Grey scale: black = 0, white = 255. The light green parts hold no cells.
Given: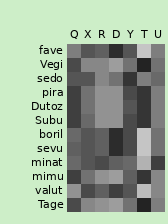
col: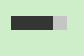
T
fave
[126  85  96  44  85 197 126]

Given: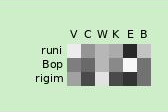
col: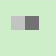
B
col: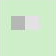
W
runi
[236 149 183 171  41 195]
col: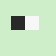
E

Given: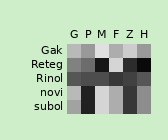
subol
[162  33 213 173  55 141]
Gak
[185 153 224 173 204 153]
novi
[185  33 213 173  55 141]

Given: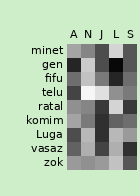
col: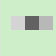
L
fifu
[110 194 122  37 110]
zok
[154 144 154 194  86]
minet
[164 133  77 212  86]
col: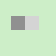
L
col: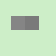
N

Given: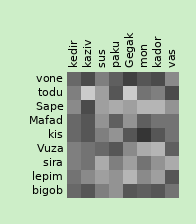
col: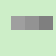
sus
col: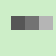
mon
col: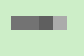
vas

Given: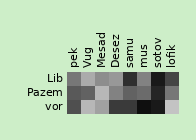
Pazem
[ 89  98 183 130  98 107  37 119]
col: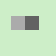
Vug

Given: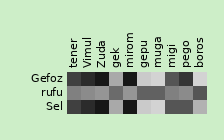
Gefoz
[ 64  43  23 169  23 202 211  85  53 211]
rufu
[128 139 149 107 149  97  97 128 139  85]
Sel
[ 64  43  23 169  23 202 211  85  85 178]
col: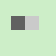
gepu
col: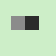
Vimul

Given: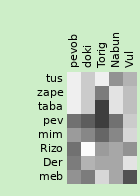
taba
[239 203  62 227 191]
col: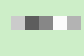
doki

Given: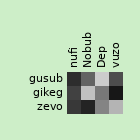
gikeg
[ 65 192 120  23]
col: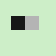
vuzo
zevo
[ 56  35 132 180]
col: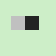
Nobub
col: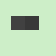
nufi

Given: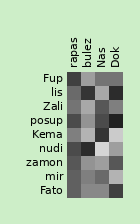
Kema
[127 179  53 203]
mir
[ 96 127 106 179]
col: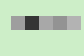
bulez
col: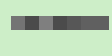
rapas

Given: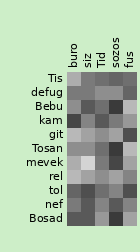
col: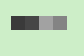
sozos
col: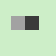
sozos

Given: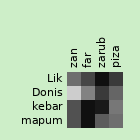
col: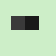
zarub

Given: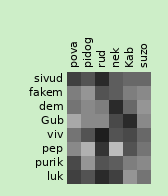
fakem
[126 149  83  93 126 137]
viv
[116  83  30  83  73 104]
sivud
[ 64  83  42  93 104 104]

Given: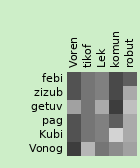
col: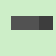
Voren
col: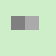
Lek
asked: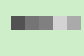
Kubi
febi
[ 82 117 128  73  94]

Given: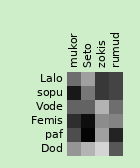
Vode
[ 99  99 179 110]
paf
[ 77   4 160  35]
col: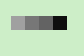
Seto
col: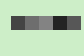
rumud
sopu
[ 24 119  56  68]

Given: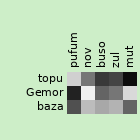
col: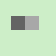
buso
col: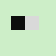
mut

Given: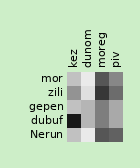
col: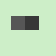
moreg
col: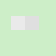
dunom
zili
[147 223  55 108]

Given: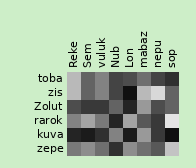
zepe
[121 141 111  48 141 111  88 195]
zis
[185  99 130  68  16 185 216  99]

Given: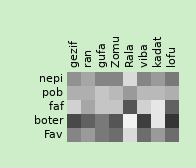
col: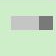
gufa
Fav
[133 154 121 109 218 109 154 109]
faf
[209 166 197 197  85 209 230  97]
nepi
[145 166 133 133 218 133 154 121]
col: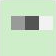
Rala

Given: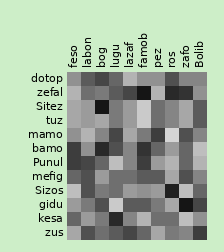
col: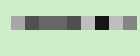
zafo
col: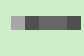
zafo
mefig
[102  80 155 111 111  91  91 167  80 133]
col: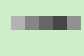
Bolib

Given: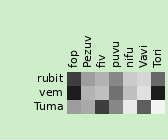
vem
[ 29 179 191 114 191 224  29]
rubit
[ 62 157 179 135 203 214 104]
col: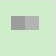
Pezuv
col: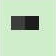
fop

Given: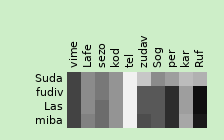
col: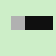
Ruf
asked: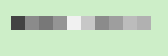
Suda

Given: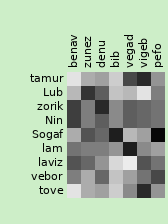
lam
[115 126 126 148  30 138 160]
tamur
[227 172 160 205  72  41 148]
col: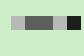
vegad
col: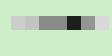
bib
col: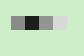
bib

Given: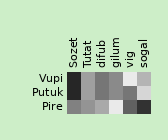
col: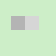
sogal
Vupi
[ 38 159 118 138 234 180]
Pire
[129 148 169 234  97  50]

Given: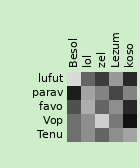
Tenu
[111 142 101 142 163]
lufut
[218 101  60 153  41]
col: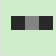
koso

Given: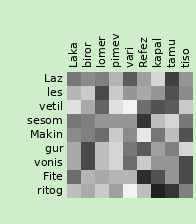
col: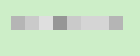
pimev
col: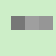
kapal
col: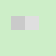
pimev

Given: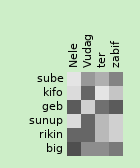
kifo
[219 102 228 197]
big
[ 79 141 141 121]
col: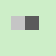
zabif

